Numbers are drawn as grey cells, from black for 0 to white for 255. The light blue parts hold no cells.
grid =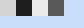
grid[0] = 212
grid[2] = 234
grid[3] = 89

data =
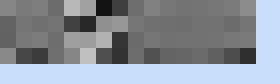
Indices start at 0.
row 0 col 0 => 134
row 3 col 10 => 100
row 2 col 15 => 122
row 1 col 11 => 110
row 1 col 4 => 65
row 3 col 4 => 134
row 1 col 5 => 40
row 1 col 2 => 112
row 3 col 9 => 81
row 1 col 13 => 114
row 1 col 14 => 108
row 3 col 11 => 102
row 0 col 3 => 108
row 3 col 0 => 137
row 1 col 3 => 116
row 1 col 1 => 117
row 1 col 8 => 118
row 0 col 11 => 115
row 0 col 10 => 119

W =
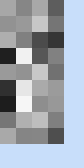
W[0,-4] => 167
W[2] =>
[174, 128, 75, 53]
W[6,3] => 152
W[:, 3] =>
[93, 117, 53, 129, 113, 155, 152, 127, 78]
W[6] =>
[29, 246, 142, 152]
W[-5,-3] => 146
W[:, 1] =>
[134, 153, 128, 241, 146, 230, 246, 176, 133]
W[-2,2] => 190
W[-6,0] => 31

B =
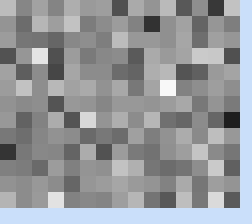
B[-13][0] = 188
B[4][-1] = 163
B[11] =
[146, 139, 152, 140, 102, 149, 156, 166, 153, 147, 130, 170, 118, 157, 148]
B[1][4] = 193
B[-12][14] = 127
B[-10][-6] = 170
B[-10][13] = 200
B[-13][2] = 161
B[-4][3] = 133
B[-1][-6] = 116
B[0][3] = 132
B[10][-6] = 119
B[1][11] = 162
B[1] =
[147, 109, 181, 158, 193, 125, 139, 156, 129, 51, 143, 162, 100, 150, 127]
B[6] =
[146, 138, 141, 85, 152, 148, 134, 152, 152, 148, 156, 168, 120, 148, 123]
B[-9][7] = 109
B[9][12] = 195
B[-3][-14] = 125
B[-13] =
[188, 133, 161, 132, 174, 154, 157, 81, 169, 148, 186, 88, 142, 57, 194]
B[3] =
[83, 149, 227, 80, 156, 123, 136, 139, 91, 170, 154, 164, 201, 200, 81]
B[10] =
[128, 125, 106, 155, 128, 147, 143, 194, 176, 119, 109, 117, 142, 201, 96]
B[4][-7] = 100
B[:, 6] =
[157, 139, 126, 136, 140, 145, 134, 148, 121, 82, 143, 156, 132]
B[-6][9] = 182
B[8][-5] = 145
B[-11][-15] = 155
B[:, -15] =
[188, 147, 155, 83, 162, 155, 146, 151, 120, 53, 128, 146, 179]
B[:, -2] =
[57, 150, 159, 200, 154, 158, 148, 102, 189, 137, 201, 157, 217]
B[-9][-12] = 70
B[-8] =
[155, 193, 141, 183, 161, 169, 145, 168, 121, 163, 247, 130, 141, 158, 142]

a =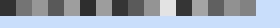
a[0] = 50
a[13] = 96
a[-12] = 158
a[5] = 46
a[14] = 145

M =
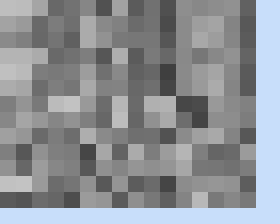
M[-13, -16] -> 190
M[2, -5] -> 139
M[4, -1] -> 90
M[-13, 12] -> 136
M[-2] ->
[193, 195, 154, 108, 117, 145, 88, 148, 92, 107, 69, 140, 146, 150, 146, 93]
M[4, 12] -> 155
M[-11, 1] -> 128
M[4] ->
[192, 186, 125, 121, 126, 157, 112, 137, 97, 103, 63, 138, 155, 165, 136, 90]
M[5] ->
[172, 166, 109, 126, 118, 169, 130, 131, 104, 111, 69, 137, 154, 171, 133, 89]
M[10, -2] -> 113
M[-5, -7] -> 112
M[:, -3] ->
[141, 164, 157, 136, 165, 171, 153, 142, 169, 101, 118, 150, 121]
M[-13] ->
[190, 188, 165, 104, 114, 134, 81, 162, 91, 113, 80, 142, 136, 141, 145, 97]
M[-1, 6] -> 149
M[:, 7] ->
[162, 129, 121, 174, 137, 131, 182, 189, 127, 99, 133, 148, 91]
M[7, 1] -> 165
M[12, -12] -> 77
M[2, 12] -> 168
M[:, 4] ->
[114, 111, 96, 113, 126, 118, 194, 146, 109, 124, 128, 117, 77]
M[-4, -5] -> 181
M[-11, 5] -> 171
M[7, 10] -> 169
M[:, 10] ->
[80, 75, 86, 104, 63, 69, 178, 169, 82, 156, 149, 69, 95]
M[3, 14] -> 146
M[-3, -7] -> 143
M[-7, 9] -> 176

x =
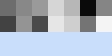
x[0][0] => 109
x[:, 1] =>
[136, 148]
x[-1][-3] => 207
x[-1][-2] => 116
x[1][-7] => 66
